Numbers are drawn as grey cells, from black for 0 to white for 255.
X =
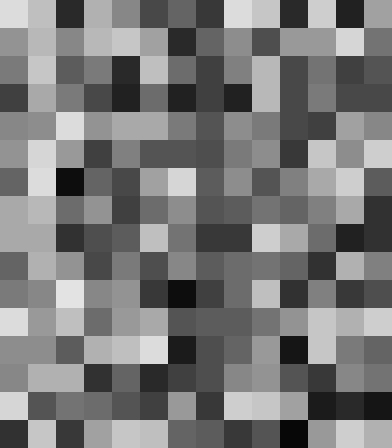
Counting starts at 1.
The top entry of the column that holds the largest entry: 41
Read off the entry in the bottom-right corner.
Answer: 177
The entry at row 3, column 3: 92
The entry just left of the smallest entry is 84
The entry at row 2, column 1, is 147
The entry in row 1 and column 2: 191
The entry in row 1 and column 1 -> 220
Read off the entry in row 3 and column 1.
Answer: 122
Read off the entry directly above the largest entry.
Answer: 147
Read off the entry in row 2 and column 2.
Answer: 184
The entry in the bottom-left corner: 49
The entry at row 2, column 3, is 135
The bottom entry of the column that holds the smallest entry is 7
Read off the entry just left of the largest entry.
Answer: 135
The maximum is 227

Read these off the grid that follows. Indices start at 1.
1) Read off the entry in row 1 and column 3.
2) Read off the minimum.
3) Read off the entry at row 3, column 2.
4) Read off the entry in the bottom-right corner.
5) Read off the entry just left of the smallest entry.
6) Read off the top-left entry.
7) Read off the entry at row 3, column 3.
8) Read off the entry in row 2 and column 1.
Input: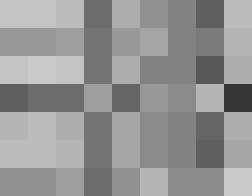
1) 188
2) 54
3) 202
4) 202
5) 181
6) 195
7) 195
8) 152

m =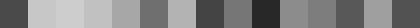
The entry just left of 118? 68
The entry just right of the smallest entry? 140

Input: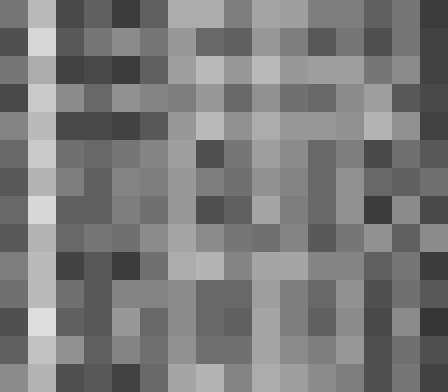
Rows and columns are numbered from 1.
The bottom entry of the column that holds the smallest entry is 66
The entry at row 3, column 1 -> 118
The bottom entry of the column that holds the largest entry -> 180
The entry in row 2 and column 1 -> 80
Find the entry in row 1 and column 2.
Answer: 186
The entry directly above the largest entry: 186
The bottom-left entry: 139
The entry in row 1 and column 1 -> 118
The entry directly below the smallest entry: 80
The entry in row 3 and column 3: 66
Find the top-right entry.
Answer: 60
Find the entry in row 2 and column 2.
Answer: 215
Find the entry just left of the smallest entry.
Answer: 139
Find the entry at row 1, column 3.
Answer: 73
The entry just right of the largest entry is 96
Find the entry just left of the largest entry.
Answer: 80
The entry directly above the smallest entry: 88
